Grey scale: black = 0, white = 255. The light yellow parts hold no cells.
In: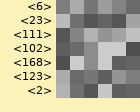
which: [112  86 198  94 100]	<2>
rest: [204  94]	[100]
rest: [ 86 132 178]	[148 163 192]
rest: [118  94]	[148 125]
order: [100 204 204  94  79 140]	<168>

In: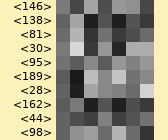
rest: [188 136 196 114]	[136]
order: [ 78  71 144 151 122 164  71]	<146>
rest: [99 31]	[164 136 129 107 210]
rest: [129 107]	[210]
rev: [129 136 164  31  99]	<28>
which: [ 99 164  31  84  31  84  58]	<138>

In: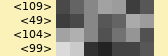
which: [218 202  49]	<99>
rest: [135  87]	[100 170 156]
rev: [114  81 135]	<104>
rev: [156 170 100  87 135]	<49>
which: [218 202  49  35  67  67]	<99>
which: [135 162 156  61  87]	<109>
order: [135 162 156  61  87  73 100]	<109>

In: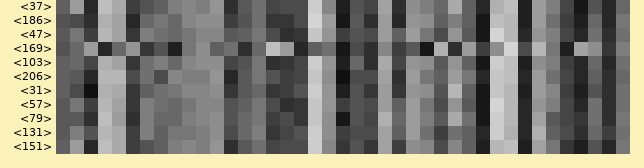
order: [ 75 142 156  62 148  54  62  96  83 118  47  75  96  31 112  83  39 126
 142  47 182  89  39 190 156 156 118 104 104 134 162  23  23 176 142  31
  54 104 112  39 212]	<186>
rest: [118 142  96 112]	[ 47 104 190 156  39  96 112  23  75  47 134  62  89  23 176  47 156  62
 142 212  75 182 118  31 162 142  54 126]
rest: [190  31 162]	[118  54  31  83  39 118]
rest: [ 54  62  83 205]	[148  31  83  54 156  54 148 142  83 182  96  23 197 182  31 156 134  62
  31  83  47 112]

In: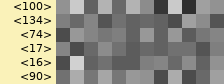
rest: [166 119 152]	[146  76 172  76 105 160]
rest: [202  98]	[179 105 179 140  54 202  47 160 146]
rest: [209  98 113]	[ 92  92 127 133 105 140  98 146]
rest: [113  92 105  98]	[113 113  84 127]
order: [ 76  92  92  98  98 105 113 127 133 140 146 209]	<16>
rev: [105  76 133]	<17>
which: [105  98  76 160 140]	<134>

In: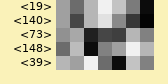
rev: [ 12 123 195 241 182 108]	<19>
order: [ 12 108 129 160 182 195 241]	<39>
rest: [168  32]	[ 70  63 182 129]
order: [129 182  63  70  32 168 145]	<73>
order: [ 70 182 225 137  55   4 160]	<140>

